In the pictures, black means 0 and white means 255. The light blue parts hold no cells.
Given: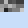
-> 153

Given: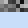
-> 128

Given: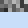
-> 115

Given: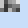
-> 199

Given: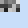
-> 61

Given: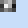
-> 52

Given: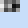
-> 239

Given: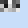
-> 200

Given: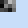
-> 5
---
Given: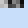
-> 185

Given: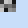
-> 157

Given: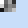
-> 209

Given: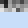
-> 184

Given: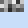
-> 223

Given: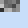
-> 197
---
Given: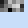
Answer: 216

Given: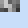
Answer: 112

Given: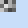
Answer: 172

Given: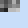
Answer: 145

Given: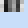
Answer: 51

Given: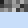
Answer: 47

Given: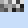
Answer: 207

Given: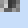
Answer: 82

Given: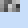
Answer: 148

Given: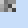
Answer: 68
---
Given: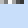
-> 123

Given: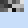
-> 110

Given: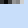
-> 8

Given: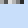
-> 84

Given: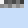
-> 157

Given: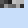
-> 154

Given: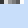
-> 222
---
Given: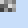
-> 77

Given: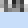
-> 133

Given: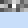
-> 131

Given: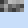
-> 85

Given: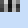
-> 28

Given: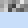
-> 76

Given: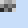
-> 68
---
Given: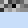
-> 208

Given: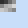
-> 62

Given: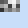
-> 104

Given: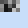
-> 93

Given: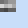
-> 128

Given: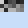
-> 17
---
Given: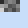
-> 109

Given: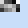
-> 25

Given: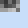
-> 114

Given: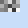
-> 247

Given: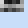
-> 121

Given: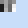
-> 249

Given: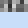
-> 135

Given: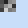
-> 134

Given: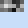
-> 122
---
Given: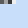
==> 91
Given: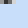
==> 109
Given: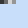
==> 108
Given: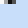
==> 81
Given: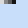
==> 90
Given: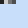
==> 78
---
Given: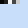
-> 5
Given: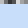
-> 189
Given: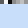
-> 91
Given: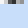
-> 246
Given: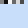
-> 131
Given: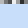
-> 184
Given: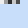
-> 238
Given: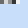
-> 107
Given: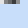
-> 227
